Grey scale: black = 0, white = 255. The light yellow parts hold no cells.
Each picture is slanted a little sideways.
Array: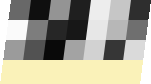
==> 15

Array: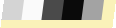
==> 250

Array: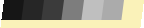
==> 38

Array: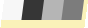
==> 54

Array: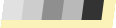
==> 205

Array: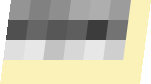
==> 129

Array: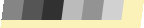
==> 85

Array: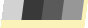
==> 57

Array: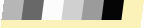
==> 104
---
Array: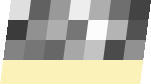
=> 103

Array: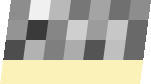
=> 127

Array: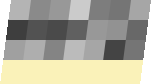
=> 132

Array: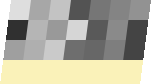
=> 202

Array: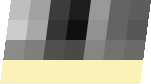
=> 80

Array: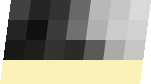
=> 51

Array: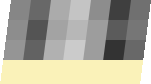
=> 177
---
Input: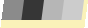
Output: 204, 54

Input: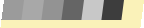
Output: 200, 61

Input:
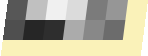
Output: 240, 38

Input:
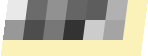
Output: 233, 51

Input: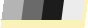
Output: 236, 28

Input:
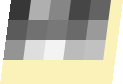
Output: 243, 55

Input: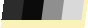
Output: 217, 11
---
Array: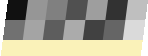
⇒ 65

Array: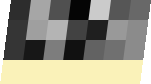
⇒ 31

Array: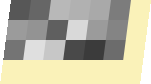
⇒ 217

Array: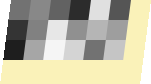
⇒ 144

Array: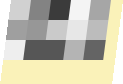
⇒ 202

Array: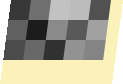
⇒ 138

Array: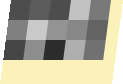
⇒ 147
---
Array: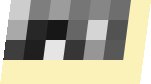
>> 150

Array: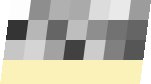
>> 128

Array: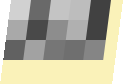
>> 111

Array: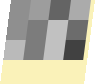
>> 193

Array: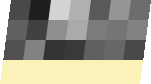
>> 103

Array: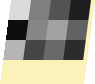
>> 105

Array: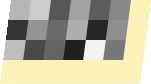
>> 243

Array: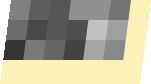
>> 166
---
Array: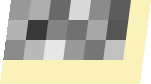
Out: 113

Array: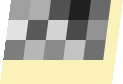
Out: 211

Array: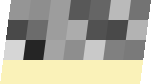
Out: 81

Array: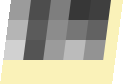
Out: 140

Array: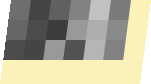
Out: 153

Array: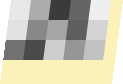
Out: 165
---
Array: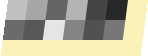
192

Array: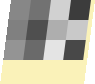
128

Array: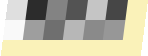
223

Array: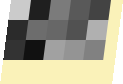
43

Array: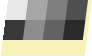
232

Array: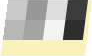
202

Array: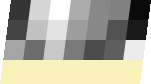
68
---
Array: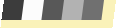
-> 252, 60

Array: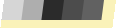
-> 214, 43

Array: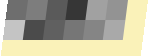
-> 196, 54

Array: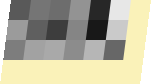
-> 231, 24

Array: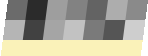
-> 206, 43

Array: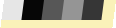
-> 230, 6

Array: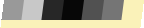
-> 200, 7

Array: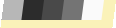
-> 250, 44
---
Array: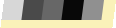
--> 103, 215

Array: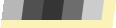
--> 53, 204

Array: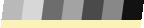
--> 163, 215

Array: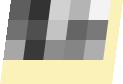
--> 195, 243

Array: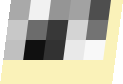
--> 56, 248

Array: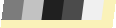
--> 32, 240

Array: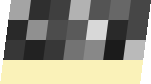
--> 90, 216

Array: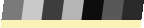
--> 181, 201

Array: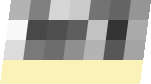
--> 94, 248
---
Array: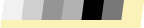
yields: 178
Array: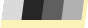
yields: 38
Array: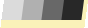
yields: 176
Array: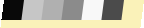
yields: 139
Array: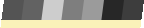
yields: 155
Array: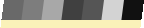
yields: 85
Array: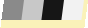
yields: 200
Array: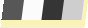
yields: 251
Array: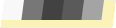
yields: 66
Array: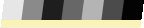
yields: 180
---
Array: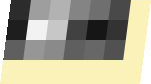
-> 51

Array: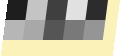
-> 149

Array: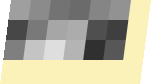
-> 63

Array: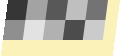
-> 203

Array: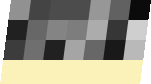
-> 207

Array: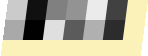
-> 44
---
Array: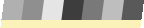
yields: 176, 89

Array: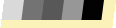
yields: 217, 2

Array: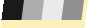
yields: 26, 144

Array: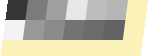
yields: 54, 99

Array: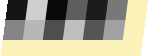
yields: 21, 161

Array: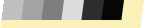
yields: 191, 6

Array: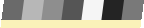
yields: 106, 121
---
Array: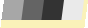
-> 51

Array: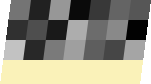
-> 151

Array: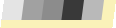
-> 140

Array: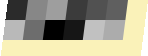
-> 158

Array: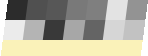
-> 87

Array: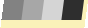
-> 213

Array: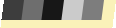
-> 23

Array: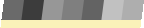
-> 151

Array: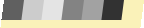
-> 228

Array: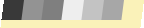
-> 127
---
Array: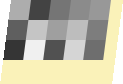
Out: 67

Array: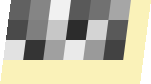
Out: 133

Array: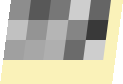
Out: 88

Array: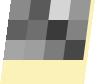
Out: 90

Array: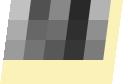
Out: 81

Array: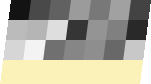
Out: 73

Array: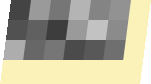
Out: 154

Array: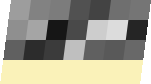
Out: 130

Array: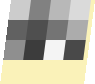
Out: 129

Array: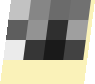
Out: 134
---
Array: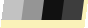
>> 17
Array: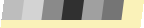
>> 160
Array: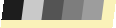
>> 125
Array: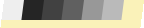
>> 152
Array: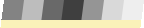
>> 217
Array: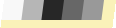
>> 103
